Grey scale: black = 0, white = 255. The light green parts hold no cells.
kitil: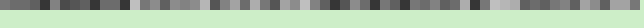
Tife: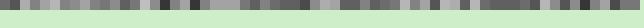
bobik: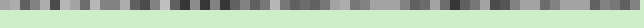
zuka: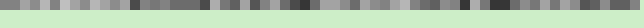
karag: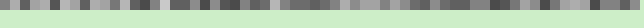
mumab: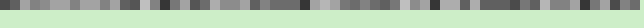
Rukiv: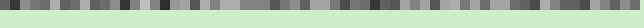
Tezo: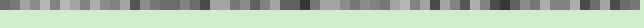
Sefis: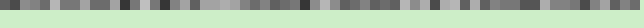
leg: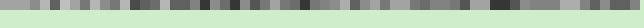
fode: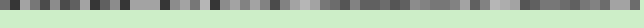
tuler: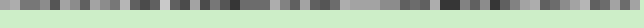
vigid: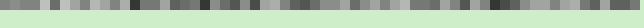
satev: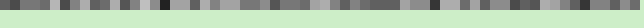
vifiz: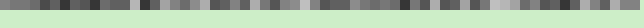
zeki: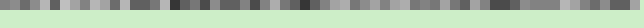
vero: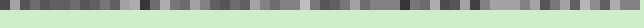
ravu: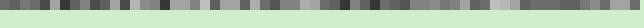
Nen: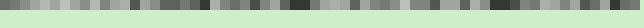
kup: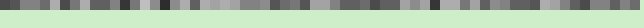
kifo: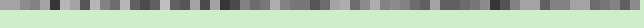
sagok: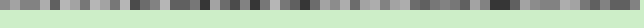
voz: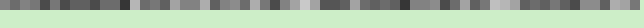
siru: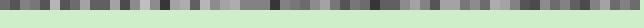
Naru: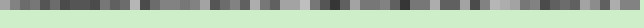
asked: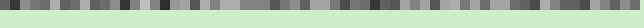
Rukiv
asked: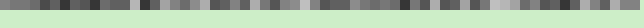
vifiz
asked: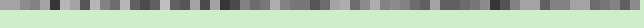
kifo
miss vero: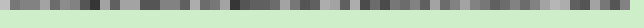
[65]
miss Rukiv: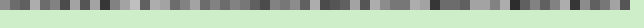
[152]

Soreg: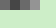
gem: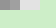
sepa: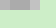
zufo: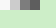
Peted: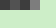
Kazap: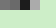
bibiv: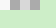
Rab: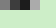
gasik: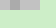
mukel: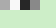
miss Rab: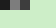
[171]
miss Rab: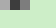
[28]
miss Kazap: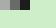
[116]
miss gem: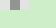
[160]
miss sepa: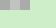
[183]

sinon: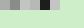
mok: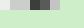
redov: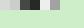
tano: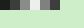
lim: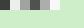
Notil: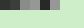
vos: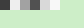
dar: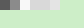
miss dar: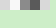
[228]
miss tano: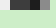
[128]
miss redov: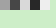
[205]
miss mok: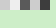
[196]
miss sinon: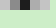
[184]
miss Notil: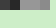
[50]

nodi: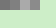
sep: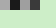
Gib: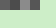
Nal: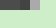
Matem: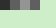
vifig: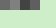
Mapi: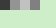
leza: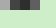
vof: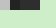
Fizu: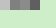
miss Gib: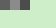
[86]
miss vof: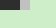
[35]
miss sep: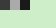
[159]
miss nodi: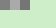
[139]
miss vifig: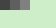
[106]
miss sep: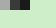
[159]

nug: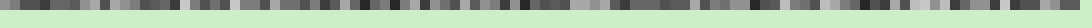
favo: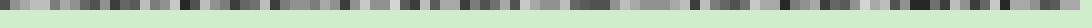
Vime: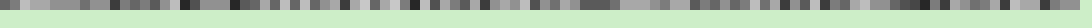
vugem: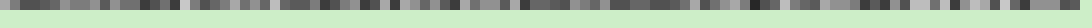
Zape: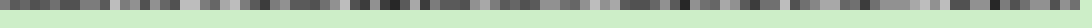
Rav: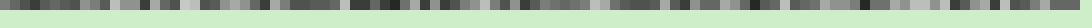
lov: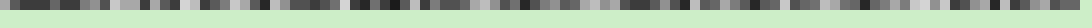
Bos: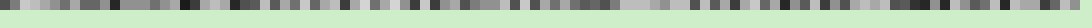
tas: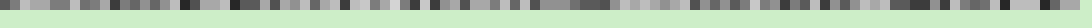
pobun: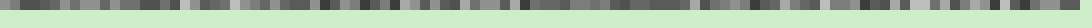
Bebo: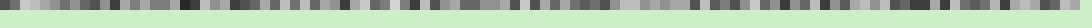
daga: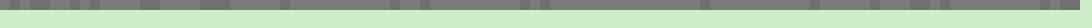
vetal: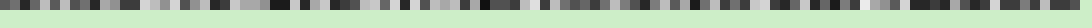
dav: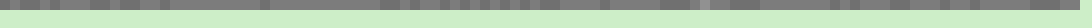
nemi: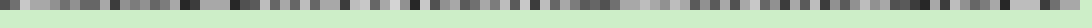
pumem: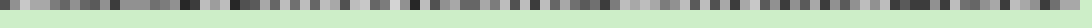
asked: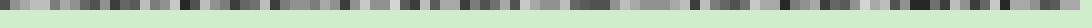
favo
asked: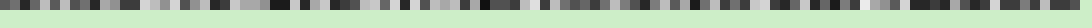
vetal
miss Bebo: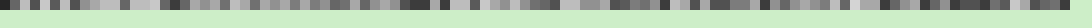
[180]
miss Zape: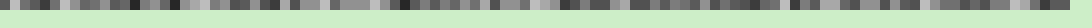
[134]
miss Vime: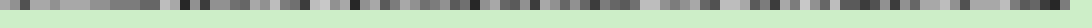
[71]
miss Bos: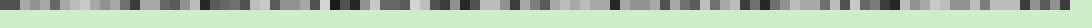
[50]
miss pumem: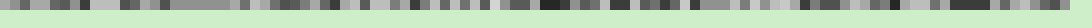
[157]

